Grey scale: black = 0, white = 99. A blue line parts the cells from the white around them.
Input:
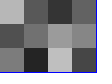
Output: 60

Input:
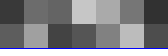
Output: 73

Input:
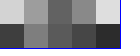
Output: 27

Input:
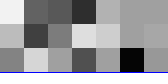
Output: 62

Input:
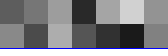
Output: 10

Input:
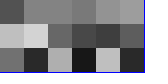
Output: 24
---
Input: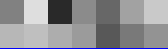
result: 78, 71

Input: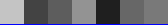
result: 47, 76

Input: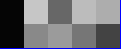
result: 67, 2

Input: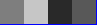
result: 34, 49

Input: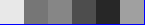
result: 62, 90

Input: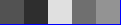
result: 57, 32

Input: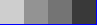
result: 22, 80

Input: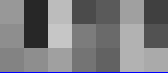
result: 25, 51
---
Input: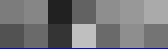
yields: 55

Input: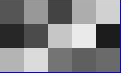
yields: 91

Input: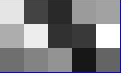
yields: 22

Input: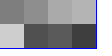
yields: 35

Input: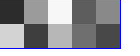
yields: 43

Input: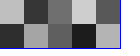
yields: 11

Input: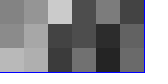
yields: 17
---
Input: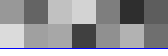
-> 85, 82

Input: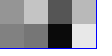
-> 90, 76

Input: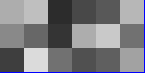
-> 85, 78

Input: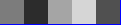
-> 83, 64

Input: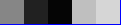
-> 83, 74

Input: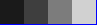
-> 81, 48

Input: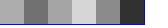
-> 83, 67

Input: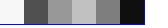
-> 96, 75
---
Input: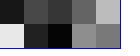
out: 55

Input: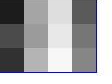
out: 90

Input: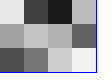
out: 69

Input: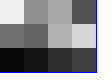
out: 69

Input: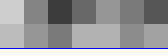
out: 54

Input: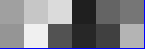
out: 25
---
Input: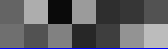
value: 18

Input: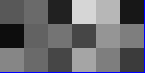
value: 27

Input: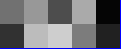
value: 30

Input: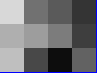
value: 61

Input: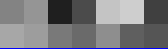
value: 76

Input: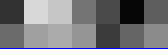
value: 29

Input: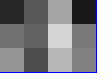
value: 38

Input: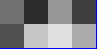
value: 17

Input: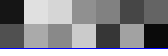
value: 50

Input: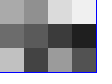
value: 35
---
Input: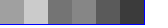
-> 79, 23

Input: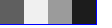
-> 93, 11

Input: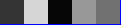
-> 83, 2

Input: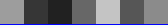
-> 76, 13

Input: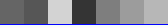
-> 82, 20

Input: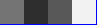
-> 94, 18

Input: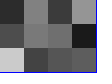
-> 79, 10

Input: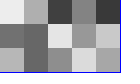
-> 92, 22

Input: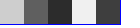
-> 93, 17

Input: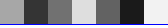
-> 94, 10
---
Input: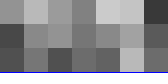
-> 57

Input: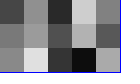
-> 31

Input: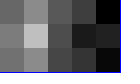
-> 30

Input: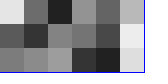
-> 51

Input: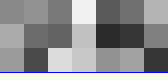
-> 38

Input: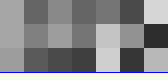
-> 61

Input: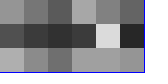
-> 19

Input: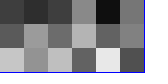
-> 42
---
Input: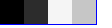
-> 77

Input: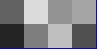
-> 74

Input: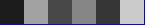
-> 63

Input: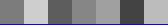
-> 73

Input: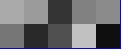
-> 66

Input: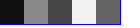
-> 53

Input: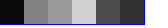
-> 60
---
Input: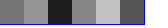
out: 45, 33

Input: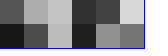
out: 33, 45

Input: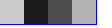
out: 79, 69

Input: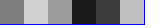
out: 49, 74

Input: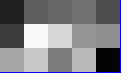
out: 13, 1

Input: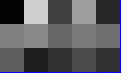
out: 1, 19

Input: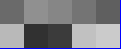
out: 41, 79

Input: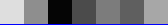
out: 86, 65
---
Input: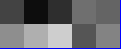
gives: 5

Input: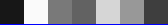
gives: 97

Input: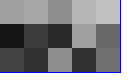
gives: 65

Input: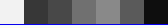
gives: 21

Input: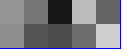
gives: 46

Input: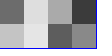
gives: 86
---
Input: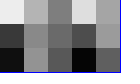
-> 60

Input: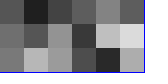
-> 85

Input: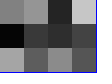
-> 26

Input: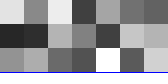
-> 70

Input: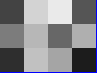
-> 68

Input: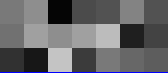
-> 26

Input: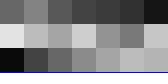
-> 77

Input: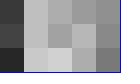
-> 53

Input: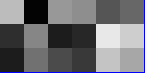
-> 80
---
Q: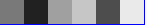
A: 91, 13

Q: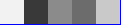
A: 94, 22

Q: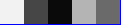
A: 94, 4

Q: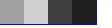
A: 81, 12

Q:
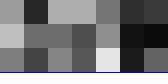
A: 88, 4

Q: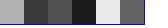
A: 90, 11

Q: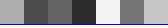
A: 94, 17
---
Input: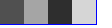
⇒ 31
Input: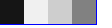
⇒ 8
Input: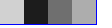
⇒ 81
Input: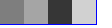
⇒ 49
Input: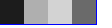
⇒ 11
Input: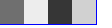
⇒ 43
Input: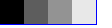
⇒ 0
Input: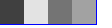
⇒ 25
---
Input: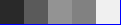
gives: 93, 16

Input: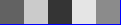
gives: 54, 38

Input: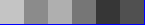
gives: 31, 76

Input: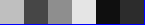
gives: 17, 74

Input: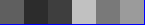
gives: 60, 37

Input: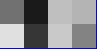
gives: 70, 87

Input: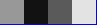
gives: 88, 59
